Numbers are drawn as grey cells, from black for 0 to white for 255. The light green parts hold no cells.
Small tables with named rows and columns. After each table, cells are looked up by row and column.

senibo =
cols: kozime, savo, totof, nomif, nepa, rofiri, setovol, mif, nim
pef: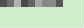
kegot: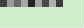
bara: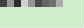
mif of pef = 139
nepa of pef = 99
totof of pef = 177
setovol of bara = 100
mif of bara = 112
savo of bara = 153
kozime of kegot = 64
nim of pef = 87
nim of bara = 171
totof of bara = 44

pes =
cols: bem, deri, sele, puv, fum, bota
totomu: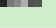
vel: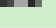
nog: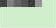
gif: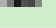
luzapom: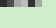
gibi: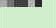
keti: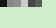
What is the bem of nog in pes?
66
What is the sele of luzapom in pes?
169
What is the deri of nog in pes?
129
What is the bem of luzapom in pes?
46
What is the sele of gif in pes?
26
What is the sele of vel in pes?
166
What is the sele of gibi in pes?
66
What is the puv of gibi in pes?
62
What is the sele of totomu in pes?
137
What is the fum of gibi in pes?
178
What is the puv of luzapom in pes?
188
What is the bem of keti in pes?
19
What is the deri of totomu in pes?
120
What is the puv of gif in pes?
81
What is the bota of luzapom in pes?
169
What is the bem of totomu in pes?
36

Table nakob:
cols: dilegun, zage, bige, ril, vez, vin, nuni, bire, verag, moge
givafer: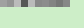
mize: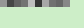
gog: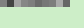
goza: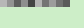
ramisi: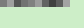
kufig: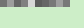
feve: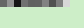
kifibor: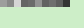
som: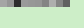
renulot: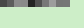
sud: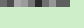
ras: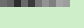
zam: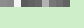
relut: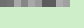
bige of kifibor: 213
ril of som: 154
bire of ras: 127
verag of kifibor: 94
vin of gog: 107
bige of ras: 46
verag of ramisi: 93
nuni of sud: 112
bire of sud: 150
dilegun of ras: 109
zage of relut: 116
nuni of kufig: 102
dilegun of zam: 141
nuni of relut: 92
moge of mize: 135

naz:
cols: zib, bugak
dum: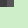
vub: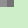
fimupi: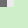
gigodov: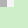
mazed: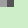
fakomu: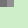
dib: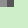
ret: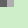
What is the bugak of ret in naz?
175
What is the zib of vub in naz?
145
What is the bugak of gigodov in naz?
245
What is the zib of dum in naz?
63
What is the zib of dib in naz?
143
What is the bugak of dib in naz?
86
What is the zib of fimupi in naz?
109
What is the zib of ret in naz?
98
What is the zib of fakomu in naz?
116
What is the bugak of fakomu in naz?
145
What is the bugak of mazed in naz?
85
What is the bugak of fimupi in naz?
235
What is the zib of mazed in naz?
159
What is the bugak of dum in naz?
87
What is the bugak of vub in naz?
115
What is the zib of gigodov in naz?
178
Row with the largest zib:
gigodov

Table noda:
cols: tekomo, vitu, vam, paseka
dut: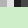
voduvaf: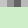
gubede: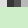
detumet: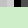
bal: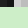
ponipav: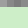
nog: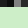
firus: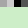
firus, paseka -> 83
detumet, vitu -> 207
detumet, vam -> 1
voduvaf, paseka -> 185
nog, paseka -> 41
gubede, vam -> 83
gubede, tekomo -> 222
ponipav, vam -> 124
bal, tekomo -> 31
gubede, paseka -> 184
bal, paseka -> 189
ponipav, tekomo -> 158
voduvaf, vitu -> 149
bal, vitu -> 21
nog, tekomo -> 28
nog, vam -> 129

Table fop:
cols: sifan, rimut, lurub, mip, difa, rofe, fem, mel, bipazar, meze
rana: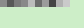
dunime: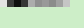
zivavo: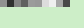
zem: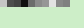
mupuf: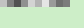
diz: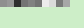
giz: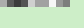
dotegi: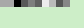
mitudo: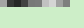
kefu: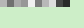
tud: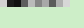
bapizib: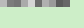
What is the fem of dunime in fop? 153
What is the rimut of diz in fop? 152
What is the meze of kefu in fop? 42
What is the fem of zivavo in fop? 220
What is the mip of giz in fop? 83
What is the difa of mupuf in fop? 211
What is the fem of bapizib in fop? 176
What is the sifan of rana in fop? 139
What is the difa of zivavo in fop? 155
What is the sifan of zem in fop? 197
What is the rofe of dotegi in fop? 96
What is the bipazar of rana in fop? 177
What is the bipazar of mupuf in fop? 111
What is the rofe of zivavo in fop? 152
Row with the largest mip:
bapizib

